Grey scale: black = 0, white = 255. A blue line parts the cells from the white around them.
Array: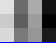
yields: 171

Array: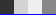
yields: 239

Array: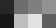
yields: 127

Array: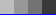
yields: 115

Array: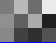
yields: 109

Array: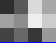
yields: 218

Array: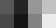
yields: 151

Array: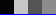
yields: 84

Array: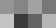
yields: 162

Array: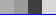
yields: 63
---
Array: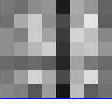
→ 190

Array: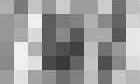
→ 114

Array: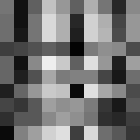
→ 110

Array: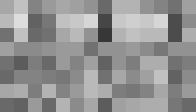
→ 173

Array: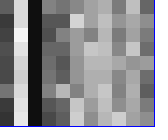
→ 206
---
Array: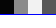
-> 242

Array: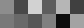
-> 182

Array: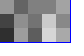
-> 128

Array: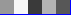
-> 179

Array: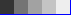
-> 196

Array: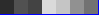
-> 145
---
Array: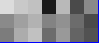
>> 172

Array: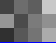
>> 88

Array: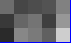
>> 135

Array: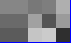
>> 91

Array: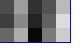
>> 173

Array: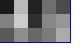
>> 142

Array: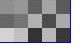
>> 192

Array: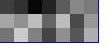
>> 202
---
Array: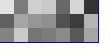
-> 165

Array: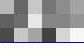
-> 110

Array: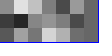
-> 38

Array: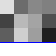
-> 185

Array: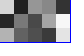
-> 121

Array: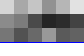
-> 124
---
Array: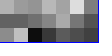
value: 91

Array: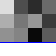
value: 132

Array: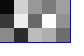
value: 187

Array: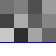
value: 45

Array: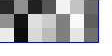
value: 127

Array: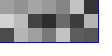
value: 195

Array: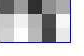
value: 186

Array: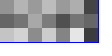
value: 132

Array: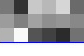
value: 65

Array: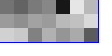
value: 149
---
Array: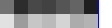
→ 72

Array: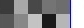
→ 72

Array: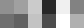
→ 203

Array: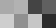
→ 68

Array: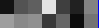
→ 95

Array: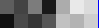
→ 124
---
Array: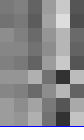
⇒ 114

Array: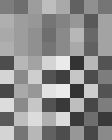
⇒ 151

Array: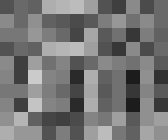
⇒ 97

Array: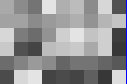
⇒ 95

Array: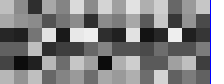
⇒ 97

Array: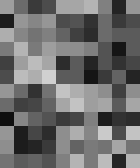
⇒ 188
